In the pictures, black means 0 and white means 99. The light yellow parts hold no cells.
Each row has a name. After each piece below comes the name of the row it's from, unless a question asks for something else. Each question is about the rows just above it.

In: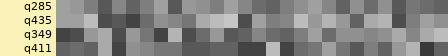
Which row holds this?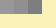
q285
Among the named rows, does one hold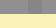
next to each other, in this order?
yes
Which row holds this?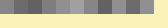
q285
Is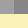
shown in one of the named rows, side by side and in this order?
yes
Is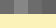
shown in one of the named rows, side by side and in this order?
no
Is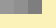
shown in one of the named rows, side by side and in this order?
yes

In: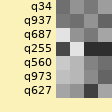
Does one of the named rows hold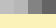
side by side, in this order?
no
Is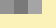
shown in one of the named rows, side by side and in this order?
yes
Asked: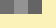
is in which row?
q937
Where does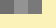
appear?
q34

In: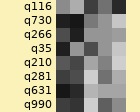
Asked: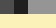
q266
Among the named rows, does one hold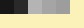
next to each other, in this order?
no
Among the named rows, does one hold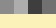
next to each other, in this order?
yes
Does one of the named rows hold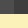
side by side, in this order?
no

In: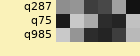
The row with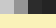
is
q985
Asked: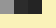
q985
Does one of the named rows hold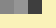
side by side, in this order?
no
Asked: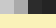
q75
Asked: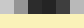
q985

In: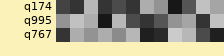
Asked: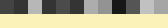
q174
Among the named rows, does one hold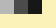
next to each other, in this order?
no
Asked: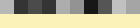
q174

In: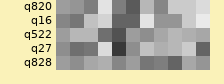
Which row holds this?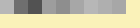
q522
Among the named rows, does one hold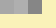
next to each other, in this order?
yes
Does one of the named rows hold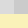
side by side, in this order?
no
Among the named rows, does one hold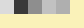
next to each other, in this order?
yes
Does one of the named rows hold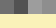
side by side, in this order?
yes

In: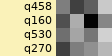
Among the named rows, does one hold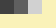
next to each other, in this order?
no
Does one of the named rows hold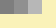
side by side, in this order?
yes
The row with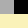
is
q160
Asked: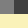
q458
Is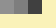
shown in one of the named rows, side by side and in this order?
no
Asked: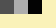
q160

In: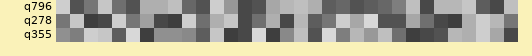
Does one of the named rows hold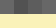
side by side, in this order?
yes
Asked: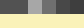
q278
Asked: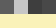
q355
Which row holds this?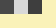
q355
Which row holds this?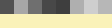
q278
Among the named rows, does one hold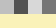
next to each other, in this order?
no
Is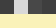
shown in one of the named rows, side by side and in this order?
no

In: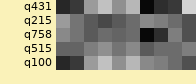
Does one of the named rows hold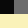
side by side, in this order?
no
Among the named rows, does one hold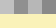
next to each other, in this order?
yes
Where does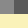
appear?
q515
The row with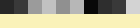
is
q431

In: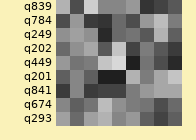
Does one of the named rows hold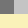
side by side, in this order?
no
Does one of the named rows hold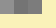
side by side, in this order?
no
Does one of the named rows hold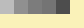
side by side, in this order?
yes
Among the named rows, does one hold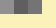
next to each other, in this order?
no
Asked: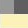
q293
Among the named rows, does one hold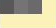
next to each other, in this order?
no

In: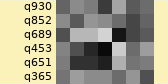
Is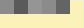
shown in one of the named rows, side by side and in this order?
no
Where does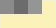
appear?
q365
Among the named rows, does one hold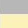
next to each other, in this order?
yes

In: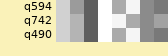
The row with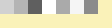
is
q490
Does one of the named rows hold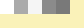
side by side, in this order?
yes
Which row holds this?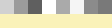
q594
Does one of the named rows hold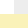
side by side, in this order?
no
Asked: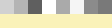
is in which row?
q490
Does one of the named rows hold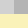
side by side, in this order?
yes

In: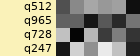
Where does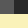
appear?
q965
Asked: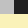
q247
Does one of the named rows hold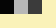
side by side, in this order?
yes

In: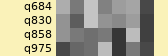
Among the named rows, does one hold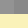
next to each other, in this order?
yes
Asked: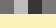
q975
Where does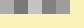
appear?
q684
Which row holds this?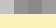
q830
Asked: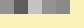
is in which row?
q830
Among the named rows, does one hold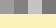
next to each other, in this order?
no
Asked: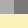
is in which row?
q684

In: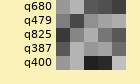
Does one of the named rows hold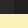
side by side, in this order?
no
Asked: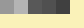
q680
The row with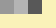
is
q680
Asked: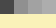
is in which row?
q479
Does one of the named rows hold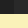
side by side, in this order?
yes

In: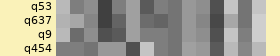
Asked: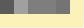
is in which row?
q9
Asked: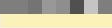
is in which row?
q9
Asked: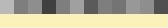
q53
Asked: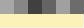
q637
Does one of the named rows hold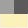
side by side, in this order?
yes
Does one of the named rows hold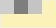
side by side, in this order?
no
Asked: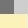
q637

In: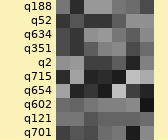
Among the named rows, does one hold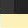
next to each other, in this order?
no
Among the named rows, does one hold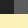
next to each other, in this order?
no
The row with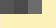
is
q701
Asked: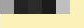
q715
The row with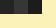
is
q654

